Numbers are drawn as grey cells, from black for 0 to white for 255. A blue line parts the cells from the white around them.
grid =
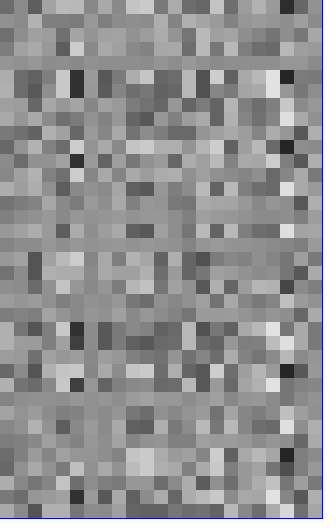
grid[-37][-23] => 108
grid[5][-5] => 184
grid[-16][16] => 168
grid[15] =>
[128, 140, 145, 152, 137, 150, 146, 149, 153, 146, 150, 151, 141, 128, 159, 154, 151, 146, 139, 138, 142, 126, 157]
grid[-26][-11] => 102
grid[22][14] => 154
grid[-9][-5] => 151
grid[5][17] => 168
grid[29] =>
[163, 147, 155, 140, 127, 130, 145, 138, 149, 119, 109, 144, 135, 148, 154, 114, 164, 134, 125, 138, 191, 158, 144]
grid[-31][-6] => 164
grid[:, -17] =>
[136, 152, 148, 137, 145, 154, 152, 134, 146, 154, 147, 154, 134, 145, 154, 146, 142, 146, 134, 138, 137, 145, 149, 140, 140, 136, 134, 150, 144, 145, 154, 151, 149, 145, 141, 154, 140]
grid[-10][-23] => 176
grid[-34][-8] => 119
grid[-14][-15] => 122
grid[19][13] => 101
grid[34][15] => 144
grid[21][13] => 144
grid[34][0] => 173
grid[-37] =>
[108, 138, 93, 163, 185, 184, 136, 169, 137, 196, 202, 121, 171, 109, 102, 195, 110, 156, 177, 154, 45, 103, 146]
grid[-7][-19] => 93
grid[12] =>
[135, 161, 178, 129, 112, 204, 134, 169, 133, 169, 156, 171, 174, 144, 159, 144, 139, 132, 143, 105, 134, 169, 121]
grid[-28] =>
[121, 112, 98, 176, 161, 103, 154, 134, 169, 115, 140, 125, 105, 105, 149, 160, 168, 156, 132, 171, 150, 88, 175]
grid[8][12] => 128
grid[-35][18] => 132
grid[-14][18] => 184
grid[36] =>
[169, 138, 84, 176, 176, 117, 140, 138, 160, 101, 98, 98, 118, 109, 113, 99, 184, 136, 110, 171, 215, 111, 165]
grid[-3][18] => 173
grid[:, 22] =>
[146, 139, 167, 154, 139, 121, 141, 152, 144, 175, 139, 175, 121, 154, 175, 157, 165, 154, 121, 170, 126, 146, 170, 121, 121, 149, 152, 134, 146, 144, 175, 170, 139, 152, 121, 175, 165]
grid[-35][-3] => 142
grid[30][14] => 185
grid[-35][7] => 161
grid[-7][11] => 174
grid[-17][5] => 150

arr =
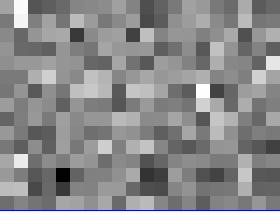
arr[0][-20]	162
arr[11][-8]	132
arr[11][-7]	141
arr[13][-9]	75
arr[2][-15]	57
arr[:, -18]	[85, 127, 149, 103, 152, 175, 89, 149, 152, 87, 141, 110, 87, 73, 116]
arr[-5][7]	206
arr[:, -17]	[94, 162, 166, 96, 161, 207, 143, 139, 122, 92, 96, 140, 103, 105, 108]
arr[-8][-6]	209
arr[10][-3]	100
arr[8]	[100, 126, 152, 122, 159, 137, 150, 150, 185, 177, 138, 139, 165, 142, 85, 197, 178, 127, 103, 168]
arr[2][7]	156
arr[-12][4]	149
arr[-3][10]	51
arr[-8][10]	154
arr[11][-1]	134
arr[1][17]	187
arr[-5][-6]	106
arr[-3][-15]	99
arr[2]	[137, 103, 149, 166, 169, 57, 138, 156, 160, 65, 191, 132, 150, 149, 128, 143, 169, 80, 151, 176]
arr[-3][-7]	125
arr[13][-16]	56
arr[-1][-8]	109
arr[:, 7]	[140, 120, 156, 165, 99, 180, 184, 123, 150, 116, 206, 109, 129, 154, 168]
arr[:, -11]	[131, 156, 65, 149, 114, 151, 197, 123, 177, 145, 176, 132, 170, 104, 175]
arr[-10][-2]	208
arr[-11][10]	88
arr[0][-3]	171
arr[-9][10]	191

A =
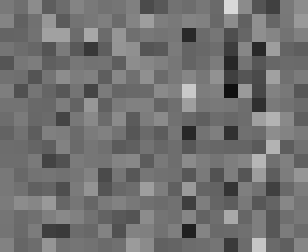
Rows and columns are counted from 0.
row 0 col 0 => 121
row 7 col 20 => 114
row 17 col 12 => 100
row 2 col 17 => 102
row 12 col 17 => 85
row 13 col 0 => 120
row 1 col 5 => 115
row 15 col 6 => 114
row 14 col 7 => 122
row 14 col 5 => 118
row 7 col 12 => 111
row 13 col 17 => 127
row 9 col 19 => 141
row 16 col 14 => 132
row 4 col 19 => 103
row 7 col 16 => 119
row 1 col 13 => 132
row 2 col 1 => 101
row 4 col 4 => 100
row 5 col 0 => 113
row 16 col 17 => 112
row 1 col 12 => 121
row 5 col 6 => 129
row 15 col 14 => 99
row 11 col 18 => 182
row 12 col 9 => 87
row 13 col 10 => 158
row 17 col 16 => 58
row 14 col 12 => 113
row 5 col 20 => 112
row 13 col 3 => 101
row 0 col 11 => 88
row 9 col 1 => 114
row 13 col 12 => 96
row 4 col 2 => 125
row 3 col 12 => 123
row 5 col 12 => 121
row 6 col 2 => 117
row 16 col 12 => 127

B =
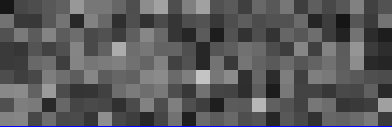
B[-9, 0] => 23
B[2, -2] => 44
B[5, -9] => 44
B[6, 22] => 67
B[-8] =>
[114, 57, 56, 87, 116, 40, 130, 104, 47, 79, 50, 75, 53, 78, 83, 56, 78, 93, 76, 82, 82, 107, 37, 61, 21, 86, 59, 115]
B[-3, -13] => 69
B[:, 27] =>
[82, 115, 29, 45, 37, 76, 41, 160, 59]
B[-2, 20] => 83
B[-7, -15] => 38
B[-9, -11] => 63
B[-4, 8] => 102
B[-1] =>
[131, 134, 71, 109, 73, 75, 54, 143, 72, 62, 40, 70, 114, 32, 107, 92, 105, 78, 85, 38, 88, 72, 49, 103, 99, 107, 122, 59]
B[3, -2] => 59
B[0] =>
[23, 71, 77, 88, 96, 152, 119, 119, 102, 78, 141, 162, 78, 128, 161, 81, 90, 63, 104, 88, 119, 62, 94, 72, 87, 129, 65, 82]
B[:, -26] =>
[77, 56, 91, 84, 104, 72, 98, 122, 71]
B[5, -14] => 196
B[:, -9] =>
[88, 82, 51, 76, 89, 44, 28, 96, 38]
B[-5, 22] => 99
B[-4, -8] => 126
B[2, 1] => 122
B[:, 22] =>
[94, 37, 110, 64, 99, 127, 67, 119, 49]
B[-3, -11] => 46
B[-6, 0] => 58
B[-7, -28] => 81
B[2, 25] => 115
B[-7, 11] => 105
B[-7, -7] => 87
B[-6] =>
[58, 54, 84, 66, 80, 133, 73, 97, 172, 110, 119, 99, 100, 79, 39, 85, 94, 113, 106, 76, 61, 134, 64, 131, 92, 149, 59, 45]
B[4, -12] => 57

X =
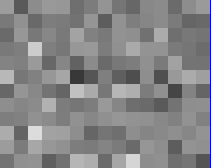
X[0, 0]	156
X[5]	[184, 119, 129, 151, 166, 56, 85, 127, 95, 78, 142, 79, 153, 171, 159]
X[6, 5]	193
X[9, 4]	160
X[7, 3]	177
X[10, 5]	125
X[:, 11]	[139, 139, 171, 147, 122, 79, 144, 90, 136, 137, 142, 144]
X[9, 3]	162
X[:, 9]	[103, 126, 143, 170, 125, 78, 174, 110, 146, 142, 106, 213]
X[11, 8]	166
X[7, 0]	142
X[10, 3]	151
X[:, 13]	[141, 102, 120, 118, 116, 171, 131, 142, 146, 135, 147, 117]
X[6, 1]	149
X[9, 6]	102
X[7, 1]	134
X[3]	[121, 126, 204, 127, 119, 151, 153, 124, 144, 170, 147, 147, 122, 118, 108]
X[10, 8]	123
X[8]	[126, 129, 145, 139, 125, 145, 135, 144, 150, 146, 144, 136, 129, 146, 129]
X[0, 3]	153
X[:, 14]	[154, 105, 116, 108, 115, 159, 101, 143, 129, 147, 144, 84]
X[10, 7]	132
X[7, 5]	118
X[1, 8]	146
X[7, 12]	115
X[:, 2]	[140, 105, 120, 204, 154, 129, 136, 139, 145, 220, 167, 146]
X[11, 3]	95
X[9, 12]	143
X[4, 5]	98

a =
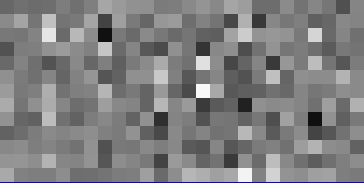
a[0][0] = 103
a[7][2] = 144
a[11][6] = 147
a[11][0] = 148
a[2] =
[120, 118, 131, 229, 106, 184, 140, 16, 121, 106, 138, 120, 106, 117, 97, 94, 163, 204, 147, 151, 147, 121, 213, 105, 133, 112]
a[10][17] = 102
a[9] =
[98, 109, 124, 138, 132, 138, 142, 128, 123, 146, 96, 73, 137, 118, 132, 114, 117, 184, 137, 90, 122, 140, 68, 86, 114, 142]
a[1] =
[138, 164, 117, 193, 116, 121, 165, 67, 159, 122, 102, 151, 155, 110, 130, 116, 72, 177, 56, 135, 119, 127, 96, 103, 136, 132]
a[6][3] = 174
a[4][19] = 57
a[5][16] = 94
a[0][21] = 115
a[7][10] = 100
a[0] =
[103, 112, 108, 110, 125, 112, 127, 166, 154, 145, 144, 123, 125, 137, 148, 136, 165, 157, 109, 109, 139, 115, 134, 118, 80, 133]
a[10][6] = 146
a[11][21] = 112
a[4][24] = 86
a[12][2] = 126
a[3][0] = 82
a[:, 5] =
[112, 121, 184, 139, 137, 130, 127, 109, 98, 138, 114, 132, 110]
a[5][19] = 192
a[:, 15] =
[136, 116, 94, 136, 141, 134, 168, 90, 119, 114, 134, 114, 160]
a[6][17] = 95
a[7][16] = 98
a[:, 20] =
[139, 119, 147, 118, 151, 101, 104, 140, 161, 122, 113, 136, 147]
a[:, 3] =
[110, 193, 229, 146, 83, 133, 174, 172, 189, 138, 132, 179, 126]
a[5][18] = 123
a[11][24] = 127
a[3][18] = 114
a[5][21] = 143
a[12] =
[169, 129, 126, 126, 141, 110, 111, 116, 124, 126, 159, 106, 141, 182, 174, 160, 168, 243, 130, 210, 147, 142, 159, 162, 126, 122]
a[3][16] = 143
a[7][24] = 106
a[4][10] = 139

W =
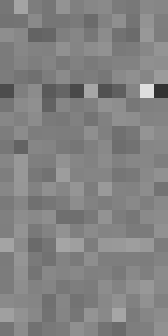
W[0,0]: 118
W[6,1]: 127
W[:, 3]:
[118, 118, 102, 129, 132, 125, 90, 98, 122, 126, 132, 126, 114, 144, 118, 143, 131, 117, 114, 136, 133, 112, 114, 121]
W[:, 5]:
[128, 122, 134, 133, 129, 123, 73, 124, 129, 125, 118, 134, 131, 149, 141, 111, 128, 159, 122, 136, 126, 115, 118, 144]
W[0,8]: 123
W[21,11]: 129
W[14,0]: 122
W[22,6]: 148
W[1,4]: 118
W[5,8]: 138
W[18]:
[123, 149, 122, 114, 131, 122, 142, 126, 126, 126, 125, 131]
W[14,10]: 127
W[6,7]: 81
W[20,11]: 137
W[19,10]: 127
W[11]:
[134, 152, 127, 126, 146, 134, 130, 140, 129, 135, 135, 126]
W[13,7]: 154
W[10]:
[119, 99, 134, 132, 122, 118, 128, 137, 110, 114, 134, 135]
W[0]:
[118, 164, 125, 118, 147, 128, 135, 138, 123, 120, 136, 134]
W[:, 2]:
[125, 138, 99, 130, 126, 112, 140, 144, 140, 125, 134, 127, 120, 130, 112, 137, 121, 106, 122, 116, 130, 133, 136, 113]
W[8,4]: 120
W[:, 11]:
[134, 126, 125, 148, 142, 155, 51, 129, 132, 138, 135, 126, 145, 115, 137, 140, 145, 124, 131, 139, 137, 129, 140, 145]
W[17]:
[164, 139, 106, 117, 165, 159, 125, 152, 153, 158, 153, 124]
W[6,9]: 133
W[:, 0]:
[118, 115, 142, 123, 123, 124, 76, 117, 135, 125, 119, 134, 126, 135, 122, 128, 127, 164, 123, 124, 124, 138, 160, 117]
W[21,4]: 134
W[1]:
[115, 116, 138, 118, 118, 122, 107, 130, 143, 116, 147, 126]
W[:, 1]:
[164, 116, 136, 135, 132, 117, 127, 139, 129, 140, 99, 152, 152, 151, 134, 141, 148, 139, 149, 145, 142, 135, 146, 140]
